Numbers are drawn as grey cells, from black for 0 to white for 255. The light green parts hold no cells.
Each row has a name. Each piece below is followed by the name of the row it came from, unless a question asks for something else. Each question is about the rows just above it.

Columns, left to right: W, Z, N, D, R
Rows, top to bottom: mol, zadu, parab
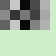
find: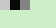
parab
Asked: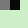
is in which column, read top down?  N
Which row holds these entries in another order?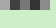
zadu
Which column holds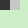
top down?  Z

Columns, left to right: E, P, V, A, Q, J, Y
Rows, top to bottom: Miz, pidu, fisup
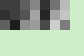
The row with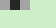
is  pidu
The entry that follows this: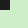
[143]
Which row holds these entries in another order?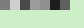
fisup
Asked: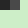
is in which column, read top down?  Q

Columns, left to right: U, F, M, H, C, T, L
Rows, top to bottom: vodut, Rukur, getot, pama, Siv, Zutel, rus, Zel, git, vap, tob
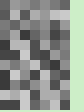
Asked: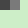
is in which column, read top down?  F
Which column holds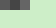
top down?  T
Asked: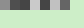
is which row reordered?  tob
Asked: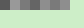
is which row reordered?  getot
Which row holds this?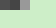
Zutel
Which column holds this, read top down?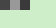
U

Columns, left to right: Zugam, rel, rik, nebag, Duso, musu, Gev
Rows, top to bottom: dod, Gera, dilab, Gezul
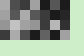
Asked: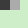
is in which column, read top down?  rik
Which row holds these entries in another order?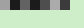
Gezul
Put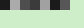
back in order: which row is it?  dod
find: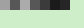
Gera
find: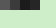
Gera
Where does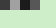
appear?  dod

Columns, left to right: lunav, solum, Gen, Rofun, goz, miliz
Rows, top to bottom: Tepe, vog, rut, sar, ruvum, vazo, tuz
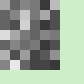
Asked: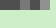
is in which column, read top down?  miliz
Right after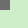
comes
[121]
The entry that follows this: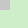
[121]
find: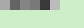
Tepe
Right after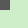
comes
[145]
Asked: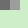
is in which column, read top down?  Gen

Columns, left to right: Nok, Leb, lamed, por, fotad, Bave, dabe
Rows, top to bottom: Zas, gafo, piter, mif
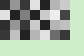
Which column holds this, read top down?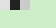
por
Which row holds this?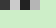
piter
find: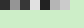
Zas
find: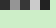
piter
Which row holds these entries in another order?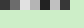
mif

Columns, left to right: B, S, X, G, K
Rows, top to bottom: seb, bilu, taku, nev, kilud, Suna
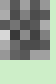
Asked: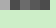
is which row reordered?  kilud
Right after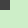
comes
[128]
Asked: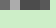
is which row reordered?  kilud
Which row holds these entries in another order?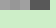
seb
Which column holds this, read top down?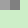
X
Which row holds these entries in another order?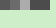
kilud
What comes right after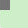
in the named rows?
[76]

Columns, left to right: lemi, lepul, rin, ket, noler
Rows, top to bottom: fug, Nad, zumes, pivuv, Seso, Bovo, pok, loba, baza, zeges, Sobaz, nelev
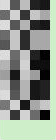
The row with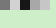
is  Sobaz
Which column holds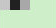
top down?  ket
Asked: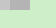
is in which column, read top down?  rin
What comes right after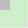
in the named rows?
[33]
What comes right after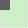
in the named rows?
[210]

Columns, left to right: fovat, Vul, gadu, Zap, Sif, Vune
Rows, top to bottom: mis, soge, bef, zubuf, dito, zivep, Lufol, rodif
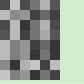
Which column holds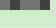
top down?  Zap
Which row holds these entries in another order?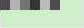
bef
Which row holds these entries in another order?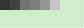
rodif

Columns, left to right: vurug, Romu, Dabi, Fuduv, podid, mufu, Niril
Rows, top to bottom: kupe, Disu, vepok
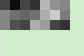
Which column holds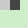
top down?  mufu
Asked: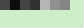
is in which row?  kupe
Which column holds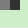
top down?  Niril
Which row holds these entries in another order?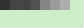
vepok
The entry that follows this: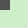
[68]
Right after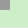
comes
[68]

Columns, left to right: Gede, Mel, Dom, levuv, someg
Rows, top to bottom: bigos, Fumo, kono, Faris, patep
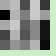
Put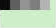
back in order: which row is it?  patep
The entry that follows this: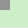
[126]
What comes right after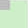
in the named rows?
[75]
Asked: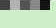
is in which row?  Faris
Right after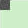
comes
[136]
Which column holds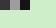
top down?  someg
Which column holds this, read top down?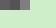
Dom

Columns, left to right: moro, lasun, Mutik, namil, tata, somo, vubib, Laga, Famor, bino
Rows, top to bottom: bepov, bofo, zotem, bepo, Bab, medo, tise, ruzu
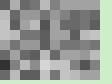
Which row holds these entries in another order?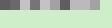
ruzu
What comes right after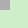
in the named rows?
[105]
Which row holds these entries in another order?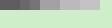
ruzu
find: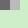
ruzu

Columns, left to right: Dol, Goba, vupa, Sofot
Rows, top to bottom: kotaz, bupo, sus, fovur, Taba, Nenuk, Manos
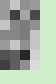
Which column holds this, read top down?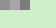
vupa
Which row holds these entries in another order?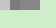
fovur
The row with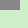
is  fovur
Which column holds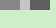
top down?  Goba
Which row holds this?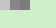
sus

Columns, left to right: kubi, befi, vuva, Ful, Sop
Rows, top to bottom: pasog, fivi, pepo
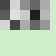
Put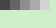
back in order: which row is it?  pasog
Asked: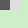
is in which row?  fivi

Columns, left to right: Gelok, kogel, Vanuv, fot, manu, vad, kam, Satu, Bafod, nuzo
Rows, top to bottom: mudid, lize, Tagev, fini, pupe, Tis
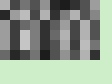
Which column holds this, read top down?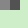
nuzo
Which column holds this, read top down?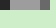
Gelok
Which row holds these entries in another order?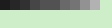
Tis
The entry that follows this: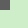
[157]
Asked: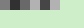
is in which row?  fini
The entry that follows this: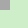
[61]
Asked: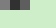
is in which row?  Tagev

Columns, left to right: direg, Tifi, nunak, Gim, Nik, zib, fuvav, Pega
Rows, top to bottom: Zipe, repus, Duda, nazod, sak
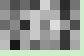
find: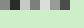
Duda
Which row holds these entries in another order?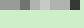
repus
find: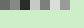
Duda
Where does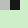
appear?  sak
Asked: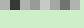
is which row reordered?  nazod
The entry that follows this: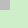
[23]
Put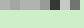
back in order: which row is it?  nazod

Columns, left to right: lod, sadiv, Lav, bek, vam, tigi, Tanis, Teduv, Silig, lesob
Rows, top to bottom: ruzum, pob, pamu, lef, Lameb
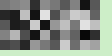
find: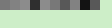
ruzum
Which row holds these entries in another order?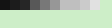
pamu
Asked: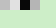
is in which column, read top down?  Silig
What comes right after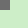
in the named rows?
[181]

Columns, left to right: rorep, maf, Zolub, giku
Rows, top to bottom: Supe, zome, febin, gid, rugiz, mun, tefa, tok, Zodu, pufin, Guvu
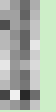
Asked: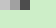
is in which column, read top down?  rorep
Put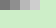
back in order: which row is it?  Zodu
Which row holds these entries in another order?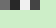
pufin
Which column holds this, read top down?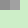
maf
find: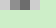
tok
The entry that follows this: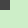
[240]
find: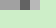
zome

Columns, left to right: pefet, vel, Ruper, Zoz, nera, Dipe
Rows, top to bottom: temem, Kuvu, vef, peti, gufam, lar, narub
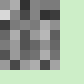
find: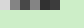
Kuvu
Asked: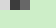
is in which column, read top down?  pefet
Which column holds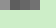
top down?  Dipe
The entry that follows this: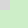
[132]
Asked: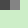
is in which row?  Kuvu
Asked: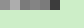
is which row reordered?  vef

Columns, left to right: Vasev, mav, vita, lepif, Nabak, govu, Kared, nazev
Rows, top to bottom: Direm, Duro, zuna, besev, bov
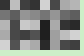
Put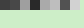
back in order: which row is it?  bov
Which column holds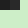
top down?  Nabak

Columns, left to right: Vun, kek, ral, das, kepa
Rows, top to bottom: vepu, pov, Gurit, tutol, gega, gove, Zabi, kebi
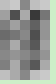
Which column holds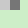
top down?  kepa
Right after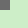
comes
[118]
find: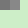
tutol

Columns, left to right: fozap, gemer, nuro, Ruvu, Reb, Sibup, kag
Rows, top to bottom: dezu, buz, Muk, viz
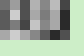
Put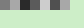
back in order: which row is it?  buz
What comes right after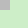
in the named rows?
[69]
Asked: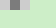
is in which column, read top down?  gemer
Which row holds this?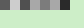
buz

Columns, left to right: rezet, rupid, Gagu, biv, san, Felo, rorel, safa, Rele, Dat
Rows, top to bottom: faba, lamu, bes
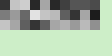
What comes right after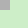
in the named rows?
[154]
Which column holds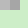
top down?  Felo
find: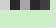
faba
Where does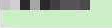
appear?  faba
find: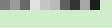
lamu
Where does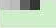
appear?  lamu

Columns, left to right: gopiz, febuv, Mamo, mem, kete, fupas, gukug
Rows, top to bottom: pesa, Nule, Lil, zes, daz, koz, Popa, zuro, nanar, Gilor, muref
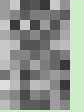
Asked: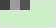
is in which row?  Lil
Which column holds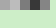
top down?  gukug
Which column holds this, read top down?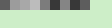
gukug
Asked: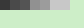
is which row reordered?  pesa
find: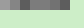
Nule
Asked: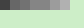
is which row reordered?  zuro

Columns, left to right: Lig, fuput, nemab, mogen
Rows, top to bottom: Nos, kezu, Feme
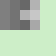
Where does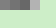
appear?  Nos

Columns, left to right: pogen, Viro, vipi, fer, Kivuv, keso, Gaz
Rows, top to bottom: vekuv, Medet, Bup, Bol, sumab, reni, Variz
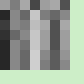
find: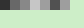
Bol
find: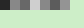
reni
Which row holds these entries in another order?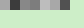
Bup
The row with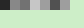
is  sumab

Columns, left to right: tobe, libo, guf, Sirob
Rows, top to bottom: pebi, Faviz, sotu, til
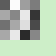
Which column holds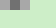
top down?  tobe
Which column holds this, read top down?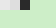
guf
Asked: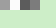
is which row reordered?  pebi
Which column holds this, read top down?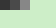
Sirob
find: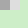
sotu
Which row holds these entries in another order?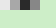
til

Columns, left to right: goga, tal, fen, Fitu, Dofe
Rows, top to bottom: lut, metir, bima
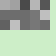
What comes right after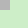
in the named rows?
[86]
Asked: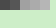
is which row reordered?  lut
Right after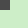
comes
[182]
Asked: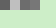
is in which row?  bima
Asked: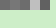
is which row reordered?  bima
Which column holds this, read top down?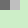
tal
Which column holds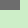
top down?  fen

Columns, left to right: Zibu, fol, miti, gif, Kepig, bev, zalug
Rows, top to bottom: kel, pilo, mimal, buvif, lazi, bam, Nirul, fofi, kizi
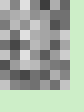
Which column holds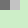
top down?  Zibu
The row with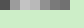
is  Nirul
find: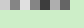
kel

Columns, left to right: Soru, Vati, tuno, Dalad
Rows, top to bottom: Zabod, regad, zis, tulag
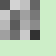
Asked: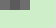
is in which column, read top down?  Vati
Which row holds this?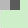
zis
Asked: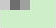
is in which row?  regad
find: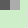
zis
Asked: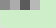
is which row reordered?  zis

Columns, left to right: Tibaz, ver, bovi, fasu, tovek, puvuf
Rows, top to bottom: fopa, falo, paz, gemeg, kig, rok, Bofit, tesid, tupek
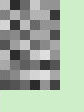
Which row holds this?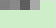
gemeg
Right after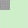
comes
[200]
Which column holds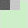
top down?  bovi

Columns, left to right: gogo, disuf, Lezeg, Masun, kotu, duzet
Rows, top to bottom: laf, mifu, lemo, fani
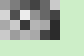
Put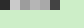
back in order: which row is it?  fani
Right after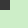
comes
[181]

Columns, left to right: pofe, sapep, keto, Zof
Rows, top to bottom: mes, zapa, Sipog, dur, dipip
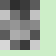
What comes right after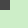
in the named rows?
[194]
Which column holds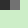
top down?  sapep
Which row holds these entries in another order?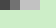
zapa

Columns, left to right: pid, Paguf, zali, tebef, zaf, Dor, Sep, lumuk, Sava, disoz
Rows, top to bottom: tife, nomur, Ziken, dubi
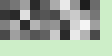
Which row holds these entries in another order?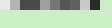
dubi
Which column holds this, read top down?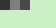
pid
